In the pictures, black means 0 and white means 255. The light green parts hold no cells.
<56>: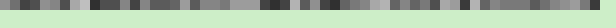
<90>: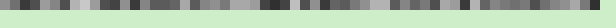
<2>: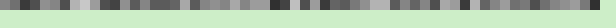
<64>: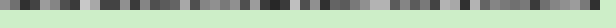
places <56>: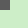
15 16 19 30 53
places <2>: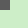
13 15 16 19 34 39
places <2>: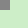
0 5 14 20 22 24 40 42 49 55
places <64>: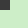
7 13 26 28 53
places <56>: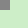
5 12 14 20 21 36 40 49 55
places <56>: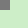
22 35 42 50 51 52 58
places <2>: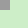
9 25 26 31 45 50 57

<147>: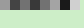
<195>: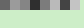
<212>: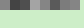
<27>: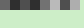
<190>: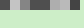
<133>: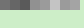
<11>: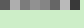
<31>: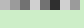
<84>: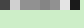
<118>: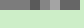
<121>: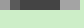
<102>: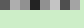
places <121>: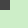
2 3 4 5
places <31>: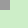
1 7
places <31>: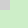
3 6
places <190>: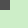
0 3 4
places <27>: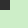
1 3
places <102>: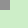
2 4
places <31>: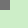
2 4

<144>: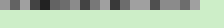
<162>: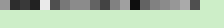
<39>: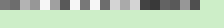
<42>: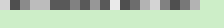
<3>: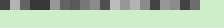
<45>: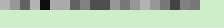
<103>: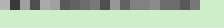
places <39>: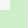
4 7 9
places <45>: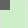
2 7
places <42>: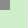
2
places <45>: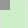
1 11 13 15

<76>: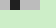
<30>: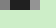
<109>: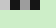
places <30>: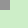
3
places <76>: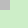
0 2 3
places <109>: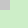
0
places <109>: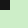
1 3
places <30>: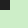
1 2

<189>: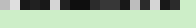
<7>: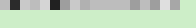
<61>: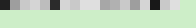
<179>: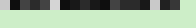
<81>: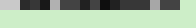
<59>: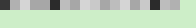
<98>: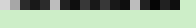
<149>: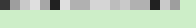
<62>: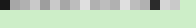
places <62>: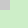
3 5 17
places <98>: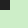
6 14 16
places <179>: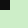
1 6 10
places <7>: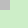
0 3 9 10 11 12 14
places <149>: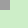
1 17

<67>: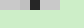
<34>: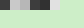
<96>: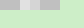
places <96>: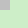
0 1 4 5
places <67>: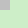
2
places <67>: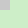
0 1 4 5
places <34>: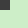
0 3
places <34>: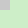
1
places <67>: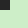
3

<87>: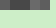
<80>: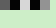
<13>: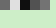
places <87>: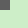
0 4
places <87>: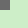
3
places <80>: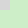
2
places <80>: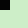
1 3
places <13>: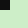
2
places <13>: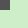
3
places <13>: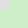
1

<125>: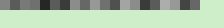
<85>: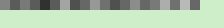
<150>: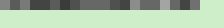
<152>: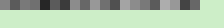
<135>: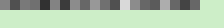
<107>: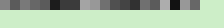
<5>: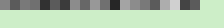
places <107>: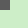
1 4 15
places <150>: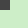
3 4 12 18

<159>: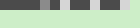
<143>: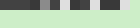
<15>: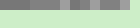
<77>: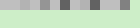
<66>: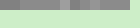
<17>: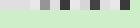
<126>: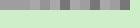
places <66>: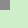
2 3 4 5 8 10 11 12
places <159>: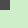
0 1 2 3 5 7 8 10 11

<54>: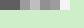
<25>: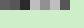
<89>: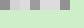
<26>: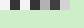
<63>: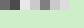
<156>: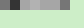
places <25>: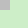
3 5
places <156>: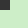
1
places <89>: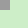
3
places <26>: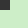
1 3
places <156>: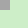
2 4 5
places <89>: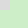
2 4 5
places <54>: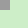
2 5

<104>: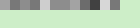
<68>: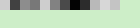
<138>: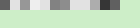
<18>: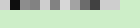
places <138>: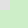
1 4 7 8
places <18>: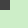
9
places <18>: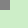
3 5
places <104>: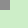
2 5 6
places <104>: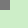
1 3 11
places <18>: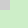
0 4 10 11

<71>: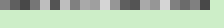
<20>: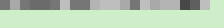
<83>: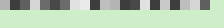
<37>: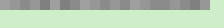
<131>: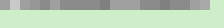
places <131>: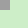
0 2 5 11 12 13 19
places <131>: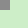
4 6 7 8 9 14 15 17 18
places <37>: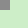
2 7 10 12 15 16 18
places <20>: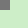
0 2 5 7 8 13
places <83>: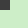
1 9 12 15 17
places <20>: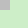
6 10 11 14 20

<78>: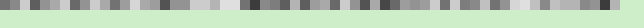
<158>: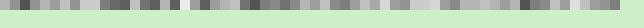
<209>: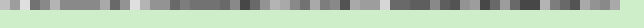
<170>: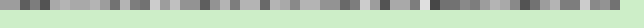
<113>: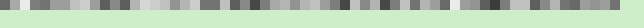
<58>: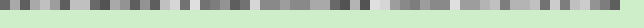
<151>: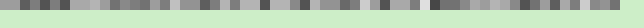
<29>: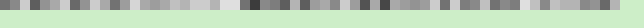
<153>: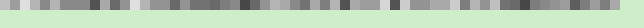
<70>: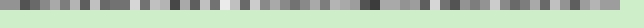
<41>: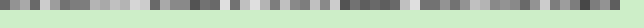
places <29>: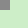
1 26 33 47 50 54 58
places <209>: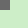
11 17 22 25 39 40 49 51 56
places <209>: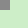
4 6 7 8 9 23 29 33 43 60
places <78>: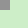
4 8 17 18 35 41 50 59
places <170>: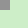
18 19 21 32 33 60
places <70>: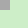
5 18 27 31 34 38 39 53

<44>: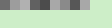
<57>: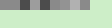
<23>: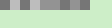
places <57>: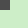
2 4
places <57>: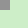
6
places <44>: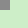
6
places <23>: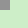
4 5 7

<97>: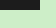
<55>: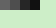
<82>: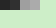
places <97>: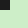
0 1 2 3
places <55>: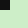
3

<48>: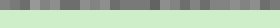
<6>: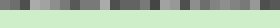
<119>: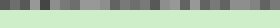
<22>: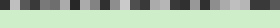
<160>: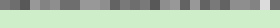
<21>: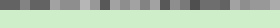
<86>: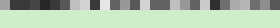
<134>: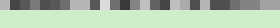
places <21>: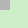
8
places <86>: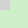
8 14
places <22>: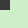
3 14 17 25 26
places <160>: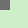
1 6 7 13 27
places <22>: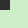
0 10 18 20

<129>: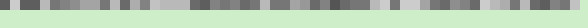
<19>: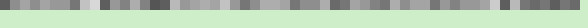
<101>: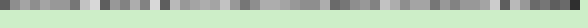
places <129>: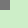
5 10 22 25 27 28 35 36 39 43 51 56
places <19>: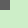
0 10 16 50 55
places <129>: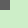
0 2 3 20 54
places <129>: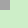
8 9 29 42
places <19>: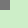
7 24 29 34 38 43 52 54 56

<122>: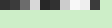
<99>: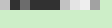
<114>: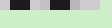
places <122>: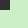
0 5
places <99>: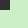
1 3 4 5
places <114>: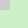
0 3 8 9
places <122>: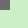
2

